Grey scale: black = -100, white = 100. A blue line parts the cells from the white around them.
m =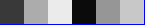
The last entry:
57
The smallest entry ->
-91
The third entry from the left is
84

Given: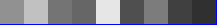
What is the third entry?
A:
-9
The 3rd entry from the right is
-3
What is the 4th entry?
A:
-20

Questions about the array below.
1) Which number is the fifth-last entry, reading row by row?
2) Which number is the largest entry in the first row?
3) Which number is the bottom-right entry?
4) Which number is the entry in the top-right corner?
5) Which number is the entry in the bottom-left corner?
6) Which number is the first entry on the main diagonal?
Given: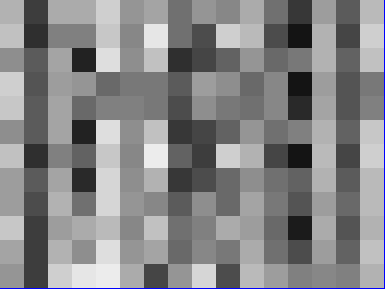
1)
23
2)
62
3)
40
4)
46
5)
17
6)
40

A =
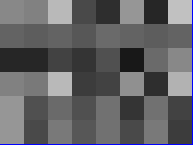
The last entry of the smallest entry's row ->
7
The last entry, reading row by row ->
-53
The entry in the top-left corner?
7
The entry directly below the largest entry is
-22
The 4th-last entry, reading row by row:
-11
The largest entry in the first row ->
51
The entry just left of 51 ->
-70
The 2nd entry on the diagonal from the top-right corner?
-27
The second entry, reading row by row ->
1
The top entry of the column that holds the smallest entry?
18
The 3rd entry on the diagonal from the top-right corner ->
-81
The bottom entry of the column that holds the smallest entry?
-43

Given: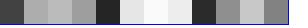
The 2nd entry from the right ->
57
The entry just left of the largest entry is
80
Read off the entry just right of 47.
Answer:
24
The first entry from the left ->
-48
